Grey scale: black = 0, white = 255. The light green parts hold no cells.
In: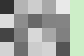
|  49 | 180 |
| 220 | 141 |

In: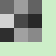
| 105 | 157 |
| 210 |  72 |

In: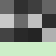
| 104 |  48 |
| 201 | 107 |

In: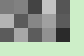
| 123 | 129 |
| 179 |  90 |

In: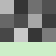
| 184 |  53 |
| 103 |  77 |

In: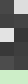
|  72 | 221 |
|  65 |  68 |

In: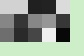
| 210 | 210 |
| 134 |  53 |

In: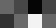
| 103 |  71 |
|  49 | 105 |

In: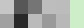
| 198 |  87 |
| 161 |  41 |
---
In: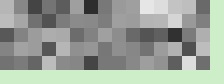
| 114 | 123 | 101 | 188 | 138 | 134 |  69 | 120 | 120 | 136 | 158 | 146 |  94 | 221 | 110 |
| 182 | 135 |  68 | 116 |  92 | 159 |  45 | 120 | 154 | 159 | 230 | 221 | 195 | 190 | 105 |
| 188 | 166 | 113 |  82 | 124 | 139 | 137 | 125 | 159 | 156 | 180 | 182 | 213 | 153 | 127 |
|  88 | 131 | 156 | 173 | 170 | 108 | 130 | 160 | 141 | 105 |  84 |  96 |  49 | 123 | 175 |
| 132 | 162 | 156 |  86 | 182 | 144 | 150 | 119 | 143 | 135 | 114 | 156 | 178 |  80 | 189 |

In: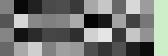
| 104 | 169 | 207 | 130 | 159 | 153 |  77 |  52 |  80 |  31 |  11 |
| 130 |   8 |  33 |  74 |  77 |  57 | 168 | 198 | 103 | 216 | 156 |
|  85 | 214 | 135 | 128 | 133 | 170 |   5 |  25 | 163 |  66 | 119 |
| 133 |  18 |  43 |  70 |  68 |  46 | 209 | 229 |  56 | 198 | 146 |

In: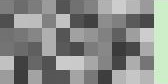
| 156 |  61 | 163 |  86 |  87 | 164 | 120 |  62 | 181 | 198 | 182 |
| 126 | 108 | 124 | 155 |  84 | 113 | 130 | 177 | 205 | 182 | 154 |
|  79 | 190 | 189 | 129 | 194 |  80 |  65 | 141 | 128 |  90 |  73 |
| 113 | 119 | 134 | 175 |  85 | 161 | 148 | 129 |  96 | 158 | 205 |
| 116 | 107 |  95 | 175 |  89 |  76 | 124 | 136 |  59 |  72 | 170 |
| 193 |  64 | 103 |  82 | 203 | 202 | 167 | 132 |  70 | 173 | 117 |

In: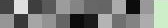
| 150 |  56 | 166 | 147 | 100 |  12 |  27 | 180 | 112 | 131 | 172 |
|  67 | 224 |  62 |  89 | 156 | 132 | 103 | 101 | 171 |  12 | 152 |

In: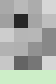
| 199 | 100 | 118 | 214 |
| 169 | 185 | 172 | 214 |
| 160 |  39 | 165 | 190 |
| 205 | 182 | 183 | 136 |
| 178 | 176 | 146 | 136 |

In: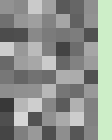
|  69 | 127 | 153 |  79 | 142 |  86 | 133 |
| 146 | 138 | 202 | 161 |  89 | 102 | 143 |
| 112 | 150 | 159 | 131 | 166 |  97 | 146 |
|  76 |  78 | 137 | 123 | 118 | 125 |  80 |
| 205 | 152 | 187 | 128 |  67 | 109 | 166 |
| 105 | 158 | 167 | 203 | 102 | 130 | 156 |
| 119 | 101 | 114 | 108 | 174 | 172 |  81 |
| 141 | 144 | 145 | 184 | 118 | 109 | 153 |
|  56 | 183 | 206 | 134 |  91 | 177 | 128 |
|  79 | 214 |  82 | 145 | 170 | 205 | 129 |

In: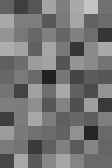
|  71 | 168 |  89 | 136 | 166 | 132 | 105 | 105 |
|  97 |  63 |  85 | 164 | 126 | 169 | 196 | 113 |
| 168 | 126 | 125 |  88 | 123 | 166 |  98 | 108 |
| 148 | 120 | 103 | 128 | 101 | 128 | 110 |  54 |
| 174 | 163 |  96 | 165 | 120 |  54 | 138 | 168 |
|  95 | 109 | 155 | 162 |  84 | 149 | 137 | 115 |
| 103 | 122 | 105 |  33 | 119 |  69 |  91 |  86 |
| 116 |  67 | 161 | 110 | 169 |  96 |  76 | 148 |
| 126 | 124 | 142 |  86 | 131 |  79 | 158 |  57 |
|  63 | 124 | 167 | 125 |  95 | 104 |  94 | 127 |
| 156 | 121 | 113 | 107 |  99 | 145 |  38 | 105 |
| 122 | 116 |  58 |  96 | 128 |  90 | 133 | 102 |
